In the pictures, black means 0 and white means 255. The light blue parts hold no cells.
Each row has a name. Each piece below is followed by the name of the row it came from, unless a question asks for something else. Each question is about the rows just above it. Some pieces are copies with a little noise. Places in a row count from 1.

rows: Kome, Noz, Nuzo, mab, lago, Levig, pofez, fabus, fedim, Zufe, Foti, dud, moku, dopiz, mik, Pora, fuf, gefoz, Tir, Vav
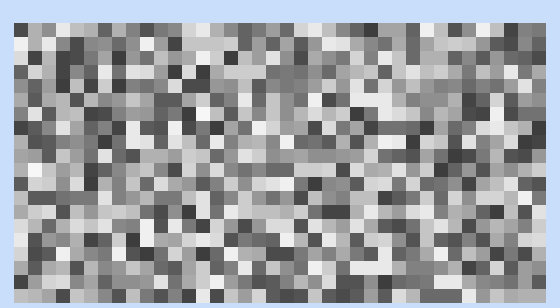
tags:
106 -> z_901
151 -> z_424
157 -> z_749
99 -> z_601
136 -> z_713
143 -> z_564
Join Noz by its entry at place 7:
z_564
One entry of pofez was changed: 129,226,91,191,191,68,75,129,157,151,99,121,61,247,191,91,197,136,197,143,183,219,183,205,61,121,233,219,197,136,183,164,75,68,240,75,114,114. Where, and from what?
4, 183
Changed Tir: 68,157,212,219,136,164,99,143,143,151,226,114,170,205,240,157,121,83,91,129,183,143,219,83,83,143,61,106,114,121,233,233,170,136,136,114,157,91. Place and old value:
35, 129
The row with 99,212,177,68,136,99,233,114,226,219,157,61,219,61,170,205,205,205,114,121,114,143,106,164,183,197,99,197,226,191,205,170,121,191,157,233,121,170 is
mab
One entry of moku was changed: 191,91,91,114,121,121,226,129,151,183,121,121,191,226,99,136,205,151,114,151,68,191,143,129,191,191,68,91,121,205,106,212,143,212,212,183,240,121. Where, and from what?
21, 75
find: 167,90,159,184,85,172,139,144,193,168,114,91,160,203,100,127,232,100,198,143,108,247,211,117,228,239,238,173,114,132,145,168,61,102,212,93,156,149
gefoz

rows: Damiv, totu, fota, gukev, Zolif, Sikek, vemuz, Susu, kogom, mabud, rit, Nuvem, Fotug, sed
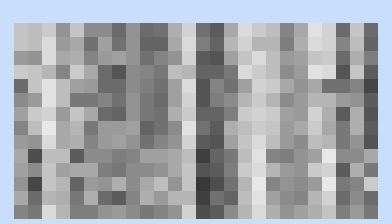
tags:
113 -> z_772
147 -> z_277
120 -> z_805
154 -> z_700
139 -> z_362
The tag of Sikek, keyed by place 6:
z_805
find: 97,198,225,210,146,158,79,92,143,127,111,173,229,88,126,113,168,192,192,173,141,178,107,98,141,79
Zolif

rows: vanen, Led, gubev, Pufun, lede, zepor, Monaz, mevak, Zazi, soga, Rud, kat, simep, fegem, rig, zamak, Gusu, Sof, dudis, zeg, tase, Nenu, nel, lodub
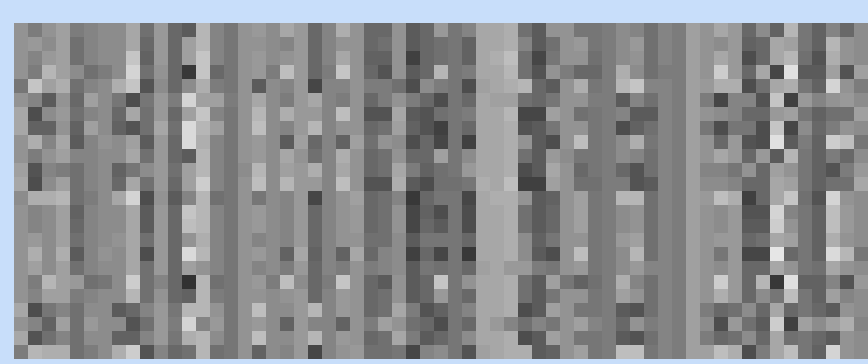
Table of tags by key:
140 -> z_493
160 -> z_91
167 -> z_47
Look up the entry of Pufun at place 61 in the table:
z_91
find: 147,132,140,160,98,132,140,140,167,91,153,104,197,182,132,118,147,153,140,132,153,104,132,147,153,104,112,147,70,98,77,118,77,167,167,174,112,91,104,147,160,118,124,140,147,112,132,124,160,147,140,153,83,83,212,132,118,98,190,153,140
fegem
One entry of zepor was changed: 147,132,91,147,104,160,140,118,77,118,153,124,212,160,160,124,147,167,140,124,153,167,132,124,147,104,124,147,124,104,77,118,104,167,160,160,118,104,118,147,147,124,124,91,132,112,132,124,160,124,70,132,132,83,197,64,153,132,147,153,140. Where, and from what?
37, 112
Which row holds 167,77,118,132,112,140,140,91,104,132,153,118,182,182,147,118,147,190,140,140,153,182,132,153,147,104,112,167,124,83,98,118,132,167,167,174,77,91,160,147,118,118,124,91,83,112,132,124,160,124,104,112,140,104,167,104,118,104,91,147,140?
tase

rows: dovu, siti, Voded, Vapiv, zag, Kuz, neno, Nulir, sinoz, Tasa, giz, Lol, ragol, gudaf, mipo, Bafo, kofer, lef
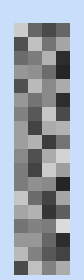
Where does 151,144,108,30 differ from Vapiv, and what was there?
4, 37
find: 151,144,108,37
Vapiv
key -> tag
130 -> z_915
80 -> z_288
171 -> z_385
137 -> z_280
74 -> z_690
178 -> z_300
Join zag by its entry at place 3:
z_280

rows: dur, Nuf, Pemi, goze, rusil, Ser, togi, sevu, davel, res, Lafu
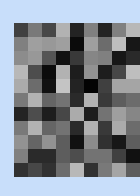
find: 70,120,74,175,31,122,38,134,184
dur
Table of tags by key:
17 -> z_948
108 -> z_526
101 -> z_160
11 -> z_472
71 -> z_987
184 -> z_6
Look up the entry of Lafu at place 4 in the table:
z_526

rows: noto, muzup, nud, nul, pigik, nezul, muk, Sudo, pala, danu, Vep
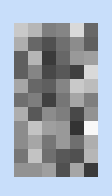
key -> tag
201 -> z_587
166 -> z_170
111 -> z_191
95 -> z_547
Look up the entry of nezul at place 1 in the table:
z_191
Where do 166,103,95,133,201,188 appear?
pigik
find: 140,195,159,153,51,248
Sudo
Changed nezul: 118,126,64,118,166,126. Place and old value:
1, 111
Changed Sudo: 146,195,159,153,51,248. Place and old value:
1, 140
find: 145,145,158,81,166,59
Vep

